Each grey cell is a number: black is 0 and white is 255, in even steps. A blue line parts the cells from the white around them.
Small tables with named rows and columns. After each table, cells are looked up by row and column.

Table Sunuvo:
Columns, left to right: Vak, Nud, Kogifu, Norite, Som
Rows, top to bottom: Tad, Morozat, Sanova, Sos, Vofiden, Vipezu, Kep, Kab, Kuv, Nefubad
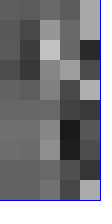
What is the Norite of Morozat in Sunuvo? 105
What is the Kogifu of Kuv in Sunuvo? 104
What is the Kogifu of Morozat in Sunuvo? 150
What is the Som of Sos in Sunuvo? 74
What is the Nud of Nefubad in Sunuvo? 98
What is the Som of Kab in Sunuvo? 76
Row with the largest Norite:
Sos

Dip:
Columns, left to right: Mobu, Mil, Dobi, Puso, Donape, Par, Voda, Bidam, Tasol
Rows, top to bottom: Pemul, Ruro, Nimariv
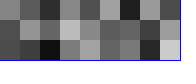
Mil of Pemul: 90
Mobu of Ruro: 78
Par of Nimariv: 100
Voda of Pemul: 30
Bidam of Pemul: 154
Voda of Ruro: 99

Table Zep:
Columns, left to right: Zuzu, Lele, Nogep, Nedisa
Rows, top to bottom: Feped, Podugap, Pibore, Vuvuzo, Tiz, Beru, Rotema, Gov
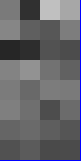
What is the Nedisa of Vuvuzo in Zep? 97
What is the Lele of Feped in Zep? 48
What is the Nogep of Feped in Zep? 192
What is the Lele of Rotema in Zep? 106
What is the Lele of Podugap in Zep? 95
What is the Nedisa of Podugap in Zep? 125
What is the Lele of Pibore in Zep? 45
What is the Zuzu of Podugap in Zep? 134
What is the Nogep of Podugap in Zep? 87
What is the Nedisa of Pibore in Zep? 76
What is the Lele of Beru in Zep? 111
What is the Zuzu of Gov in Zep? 81
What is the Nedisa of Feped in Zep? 167
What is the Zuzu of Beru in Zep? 127

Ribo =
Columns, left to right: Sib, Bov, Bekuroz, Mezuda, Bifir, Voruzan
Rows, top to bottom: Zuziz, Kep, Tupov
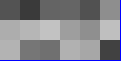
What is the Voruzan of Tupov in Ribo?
65
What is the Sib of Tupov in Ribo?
179
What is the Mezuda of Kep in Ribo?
158
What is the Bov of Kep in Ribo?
182
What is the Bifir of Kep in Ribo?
143
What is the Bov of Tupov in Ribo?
118
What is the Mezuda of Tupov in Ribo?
177
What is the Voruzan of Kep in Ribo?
191
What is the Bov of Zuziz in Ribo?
58
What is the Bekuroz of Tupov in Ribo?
112

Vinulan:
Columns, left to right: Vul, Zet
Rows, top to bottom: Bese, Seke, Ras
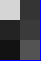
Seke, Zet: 58
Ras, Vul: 18
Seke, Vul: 35
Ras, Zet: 83
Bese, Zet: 52
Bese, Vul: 213
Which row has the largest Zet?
Ras

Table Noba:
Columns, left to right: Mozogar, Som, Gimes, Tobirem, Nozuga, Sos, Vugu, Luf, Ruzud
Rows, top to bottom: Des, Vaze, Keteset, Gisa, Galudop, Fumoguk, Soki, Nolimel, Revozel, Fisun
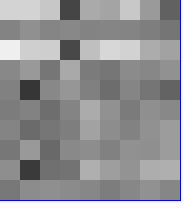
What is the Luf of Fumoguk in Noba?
143
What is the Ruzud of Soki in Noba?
156
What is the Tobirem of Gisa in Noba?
169
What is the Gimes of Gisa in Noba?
118
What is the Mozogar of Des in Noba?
211
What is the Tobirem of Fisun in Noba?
139
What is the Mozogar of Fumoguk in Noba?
124
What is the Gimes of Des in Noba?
199
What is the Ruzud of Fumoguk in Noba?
136
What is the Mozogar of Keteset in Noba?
239
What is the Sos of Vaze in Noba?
133
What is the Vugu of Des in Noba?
200

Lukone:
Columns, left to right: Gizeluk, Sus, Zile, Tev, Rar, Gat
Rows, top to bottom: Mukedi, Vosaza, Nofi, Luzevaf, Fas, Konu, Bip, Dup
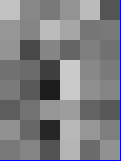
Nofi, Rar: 127
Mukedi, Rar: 187
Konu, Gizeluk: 93
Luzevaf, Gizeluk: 113
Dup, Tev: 180
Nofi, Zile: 133
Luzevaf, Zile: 62
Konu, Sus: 114
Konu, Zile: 150
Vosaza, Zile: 187
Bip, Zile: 38
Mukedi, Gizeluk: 194
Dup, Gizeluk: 120
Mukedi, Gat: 84
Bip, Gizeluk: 144
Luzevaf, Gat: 122
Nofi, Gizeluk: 148
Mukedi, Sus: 135
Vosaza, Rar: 118

